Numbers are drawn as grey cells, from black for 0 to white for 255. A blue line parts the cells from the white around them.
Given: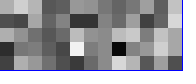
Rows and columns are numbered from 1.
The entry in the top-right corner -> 194
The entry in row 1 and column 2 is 207
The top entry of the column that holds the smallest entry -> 100
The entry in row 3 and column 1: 175
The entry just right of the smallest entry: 131
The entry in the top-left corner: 175
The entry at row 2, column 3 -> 167
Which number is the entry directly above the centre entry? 52
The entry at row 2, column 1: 79
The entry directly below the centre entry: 125
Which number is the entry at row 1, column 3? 181
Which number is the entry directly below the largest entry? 58
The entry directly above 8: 188
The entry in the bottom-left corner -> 65
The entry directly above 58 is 242
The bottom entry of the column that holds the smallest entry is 215
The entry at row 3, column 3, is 112
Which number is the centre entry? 146
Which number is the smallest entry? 8

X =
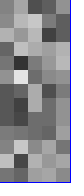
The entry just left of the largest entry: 146
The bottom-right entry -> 138
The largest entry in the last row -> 166
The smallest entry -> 51
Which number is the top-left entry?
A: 131
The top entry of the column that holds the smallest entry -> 166
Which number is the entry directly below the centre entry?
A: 172
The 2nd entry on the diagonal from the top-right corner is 123
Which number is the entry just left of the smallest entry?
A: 117
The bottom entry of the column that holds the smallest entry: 101
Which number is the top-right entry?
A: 146
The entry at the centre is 172
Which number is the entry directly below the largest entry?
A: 101
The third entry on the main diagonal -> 184
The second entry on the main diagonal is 184
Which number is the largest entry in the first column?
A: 191
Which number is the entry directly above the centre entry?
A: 109
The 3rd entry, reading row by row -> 79
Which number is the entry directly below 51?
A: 228

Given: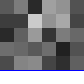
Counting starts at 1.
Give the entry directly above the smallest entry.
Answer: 124
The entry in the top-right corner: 82
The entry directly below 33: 47
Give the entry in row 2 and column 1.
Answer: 61
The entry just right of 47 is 96
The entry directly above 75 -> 110
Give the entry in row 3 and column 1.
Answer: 41
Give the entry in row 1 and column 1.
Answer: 89
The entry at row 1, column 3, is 41

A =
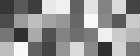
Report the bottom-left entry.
190
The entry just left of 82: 170
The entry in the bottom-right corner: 117
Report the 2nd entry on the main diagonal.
156
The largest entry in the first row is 240
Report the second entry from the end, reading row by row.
211
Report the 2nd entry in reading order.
89
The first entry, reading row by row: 54
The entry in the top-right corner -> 68

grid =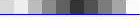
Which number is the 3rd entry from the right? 123
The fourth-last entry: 81
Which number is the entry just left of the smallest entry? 96

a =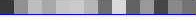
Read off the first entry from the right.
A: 116
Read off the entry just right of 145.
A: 190
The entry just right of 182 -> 110

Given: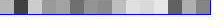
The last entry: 132
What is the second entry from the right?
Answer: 175
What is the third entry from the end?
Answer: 97
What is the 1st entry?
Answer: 182

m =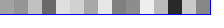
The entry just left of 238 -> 141
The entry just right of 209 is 168
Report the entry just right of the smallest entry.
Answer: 201
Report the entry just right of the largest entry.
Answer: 186
